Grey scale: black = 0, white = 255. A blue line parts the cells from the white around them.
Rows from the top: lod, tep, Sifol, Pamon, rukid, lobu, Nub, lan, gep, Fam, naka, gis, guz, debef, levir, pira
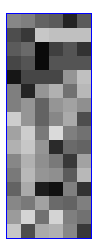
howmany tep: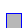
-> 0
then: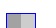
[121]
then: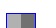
[184]
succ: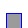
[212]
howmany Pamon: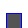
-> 4

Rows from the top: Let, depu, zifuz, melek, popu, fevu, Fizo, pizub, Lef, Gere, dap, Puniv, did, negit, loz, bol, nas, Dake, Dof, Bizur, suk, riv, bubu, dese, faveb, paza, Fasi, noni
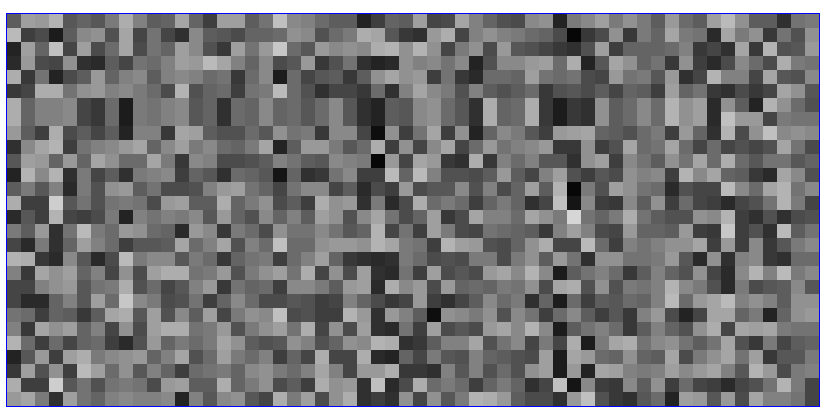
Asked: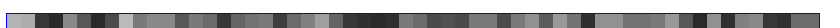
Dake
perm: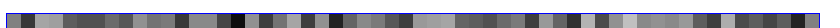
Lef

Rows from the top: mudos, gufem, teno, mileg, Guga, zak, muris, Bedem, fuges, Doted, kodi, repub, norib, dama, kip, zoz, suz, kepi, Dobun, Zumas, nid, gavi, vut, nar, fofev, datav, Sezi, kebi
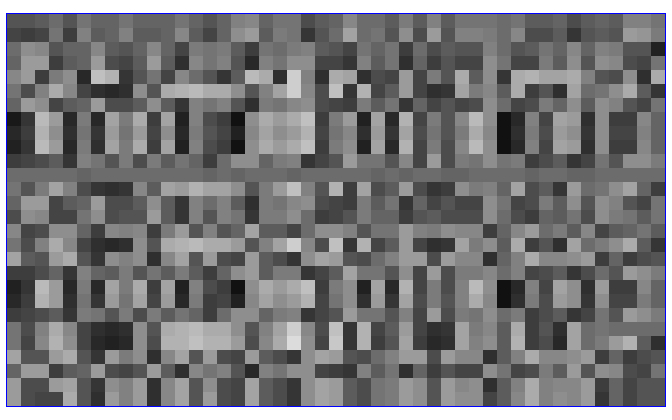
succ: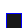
[53]
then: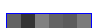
[84]
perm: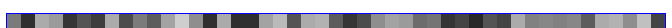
suz
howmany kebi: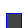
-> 5
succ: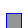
[123]

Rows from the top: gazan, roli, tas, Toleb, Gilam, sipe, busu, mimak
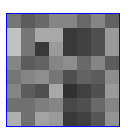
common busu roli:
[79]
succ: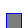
[133]
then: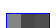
[105]

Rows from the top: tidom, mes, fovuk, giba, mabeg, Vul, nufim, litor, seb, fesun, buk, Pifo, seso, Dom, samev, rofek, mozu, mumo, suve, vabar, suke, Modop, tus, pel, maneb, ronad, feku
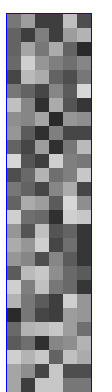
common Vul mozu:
[70]
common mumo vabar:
[54]
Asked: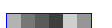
suke
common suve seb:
[91]

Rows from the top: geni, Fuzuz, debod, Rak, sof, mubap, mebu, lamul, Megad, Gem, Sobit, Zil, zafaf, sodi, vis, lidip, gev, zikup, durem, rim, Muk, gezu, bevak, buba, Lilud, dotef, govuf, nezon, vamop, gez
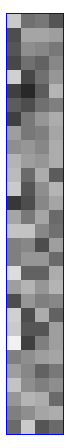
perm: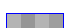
rim
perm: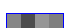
Muk
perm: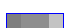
govuf
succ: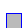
[106]
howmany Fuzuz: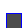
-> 1

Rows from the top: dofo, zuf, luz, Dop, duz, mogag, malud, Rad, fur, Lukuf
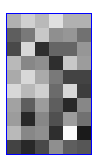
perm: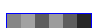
malud
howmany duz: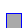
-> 2
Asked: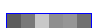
zuf
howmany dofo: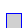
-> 1
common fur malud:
[135]
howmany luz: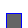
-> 2
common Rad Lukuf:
[40]

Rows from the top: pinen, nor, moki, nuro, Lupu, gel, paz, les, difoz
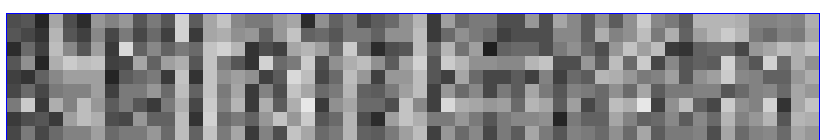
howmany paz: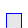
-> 2
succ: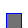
[159]
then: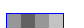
[98]
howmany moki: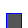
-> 2

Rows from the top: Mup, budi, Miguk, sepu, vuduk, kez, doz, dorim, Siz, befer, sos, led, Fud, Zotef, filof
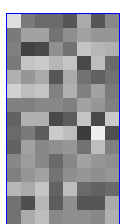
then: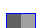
[136]
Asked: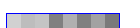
kez
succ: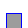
[136]
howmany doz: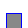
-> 2

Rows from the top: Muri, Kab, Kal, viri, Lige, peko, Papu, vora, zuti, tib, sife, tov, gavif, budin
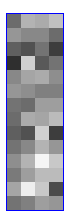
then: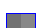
[179]
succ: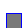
[158]

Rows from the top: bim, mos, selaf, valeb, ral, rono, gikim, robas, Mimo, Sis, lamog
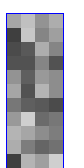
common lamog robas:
[207]
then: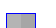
[141]
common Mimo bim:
[166]
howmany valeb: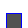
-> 3
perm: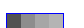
rono
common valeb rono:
[82]
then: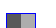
[133]

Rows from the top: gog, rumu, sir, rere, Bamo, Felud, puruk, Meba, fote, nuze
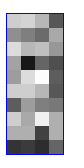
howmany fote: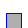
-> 3
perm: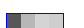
gog
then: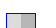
[191]

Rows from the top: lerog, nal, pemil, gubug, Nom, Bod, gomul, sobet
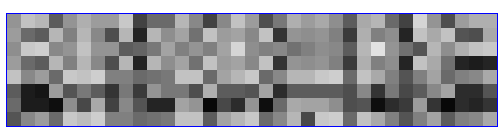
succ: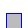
[206]
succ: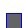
[120]
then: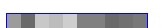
[194]

